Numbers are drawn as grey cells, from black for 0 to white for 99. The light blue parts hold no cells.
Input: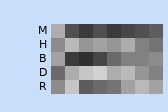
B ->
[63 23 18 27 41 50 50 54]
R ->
[54 77 36 41 45 63 72 63]
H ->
[54 72 58 63 58 67 50 45]

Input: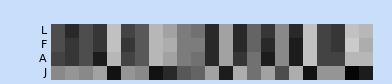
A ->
[26 21 30 11 71 26 34 71 63 48 44 16 63 21 44 11 53 11 75 26 26 71 71]
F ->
[30 21 30 21 75 21 34 71 67 48 48 16 63 16 39 16 53 11 75 26 21 79 67]
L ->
[30 16 30 21 75 26 34 71 63 48 44 16 63 16 39 21 53 16 75 26 21 75 71]

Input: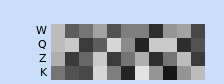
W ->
[73 36 45 63 32 49 49 18 58 63 28]
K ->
[45 32 28 83 49 14 88 58  9 58 73]
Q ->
[73 78 23 36 83 54 14 78 78 18 32]

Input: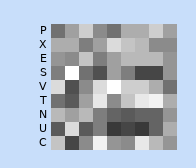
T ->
[44 35 62 90 54 76 90 94 67]
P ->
[44 62 80 54 44 67 67 80 62]
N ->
[72 62 72 49 39 35 39 39 58]
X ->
[67 67 49 62 85 76 72 54 54]
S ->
[49 99 44 31 62 49 27 27 58]
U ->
[35 85 35 49 22 27 22 39 67]

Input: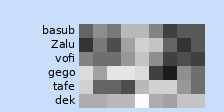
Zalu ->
[20 47 30 63 81 76 39 20 34]
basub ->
[39 55 47 72 72 51 25 34 34]
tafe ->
[81 39 39 30 72 81 81 59 43]
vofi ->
[51 43 43 59 76 55 25 30 25]

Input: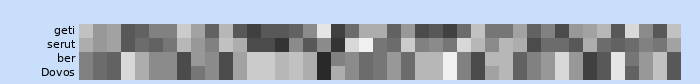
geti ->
[75 59 63 34 38 50 50 79 63 38 71 34 25 34 34 38 54 89 25 42 67 67 38 59
 29 34 25 42 75 46 46 63 38 50 29 59 63 71 34 84 54 34 75]

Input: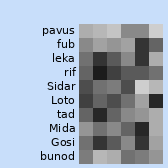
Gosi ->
[44 20 35 53 20 63]
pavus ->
[67 71 76 53 53 80]
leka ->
[44 20 35 53 20 67]
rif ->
[39 11 25 35 35 44]

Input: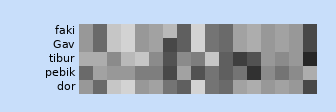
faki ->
[59 41 77 82 59 63 72 37 82 45 41 63 67 59 63 59 28]
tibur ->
[67 67 54 72 77 54 32 54 49 77 37 24 32 59 54 59 15]
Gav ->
[59 41 77 82 59 63 28 37 82 45 41 63 67 59 63 59 28]

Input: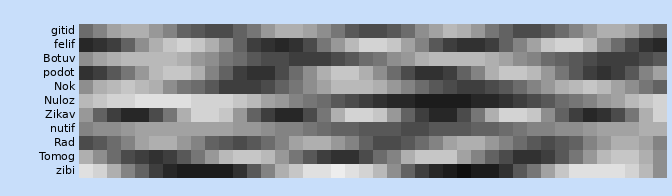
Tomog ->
[68 55 42 29 24 19 24 34 46 59 72 77 77 72 59 46 34 24 19 19 29 42 51 68
 77 77 77 63 51 38 29 19 19 24 34 46 59 72 77 77 68 55]
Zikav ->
[59 38 24 15 15 29 46 68 82 82 77 59 38 24 15 15 29 46 68 82 82 77 59 38
 24 15 15 29 46 68 82 82 77 55 38 24 15 19 29 46 68 82]
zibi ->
[87 82 68 51 38 24 15 11 11 11 11 19 34 51 68 77 87 87 92 87 82 72 55 38
 24 15 11  6 11 11 19 34 46 63 77 87 87 87 87 82 72 55]

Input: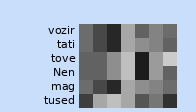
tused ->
[24 65 74 65 33 46 19]
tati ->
[42 28 15 65 55 51 38]
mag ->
[42 28 15 65 55 51 42]
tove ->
[38 38 55 74 11 60 79]

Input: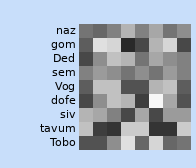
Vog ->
[36 75 75 32 32 70 75 36]
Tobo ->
[32 32 55 87 40 83 40 45]
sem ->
[50 60 55 45 55 45 60 50]

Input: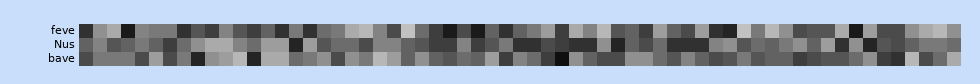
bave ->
[29 47 47 47 29 61 29 47 14 56 61 71 14 66 66 42 47 56 29 56 47 71 61 38
 56 38 33 42 38 61 24 51 42 24  6 56 38 29 29 56 56 42 33 51 38 29 33 47
 33 38 38 24 29 33 33 42 56 24 19 71 29 42 66]
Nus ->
[38 51 33 38 47 38 24 42 56 66 66 51 42 61 61 14 61 33 42 42 29 51 51 38
 33 24 24 51 24 33 47 19 19 29 24 19 19 56 14 38 29 42 19 19 19 51 56 33
 42 38 47 56 38 61 19 56 14 33 29 38 47 47 42]
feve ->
[19 56 66 10 51 47 47 19 33 24 51 33 24 38 19 47 19 42 47 66 71 51 29 75
 42 24 10 29 10 38 19 38 47 61 24 66 51 71 33 38 24 61 38 29 61 19 14 75
 47 71 56 29 33 33 66 10 61 29 29 56 66 71 56]

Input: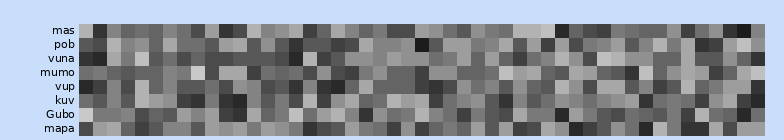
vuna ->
[20 16 65 47 74 34 43 29 39 29 29 34 34 34 29 16 69 25 34 56 56 51 61 56
 56 43 47 61 39 61 39 25 43 51 69 56 29 74 69 56 56 39 39 65 34 34 56 39
 20]
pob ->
[34 29 69 51 56 39 65 43 43 34 61 65 34 56 34 20 34 34 25 29 65 51 51 56
 11 34 61 61 47 51 65 34 61 25 61 29 47 51 61 34 51 69 47 65 20 25 61 74
 56]

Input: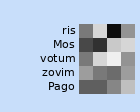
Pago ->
[37 37 52 74]
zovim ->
[61 47 42 61]
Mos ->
[28 19 78 83]
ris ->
[47 83  5 57]

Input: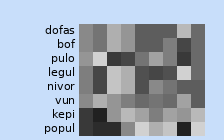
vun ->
[53 68 58 49 41 45 41 63 36]
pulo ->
[58 81 22 27 45 63 49 22 41]

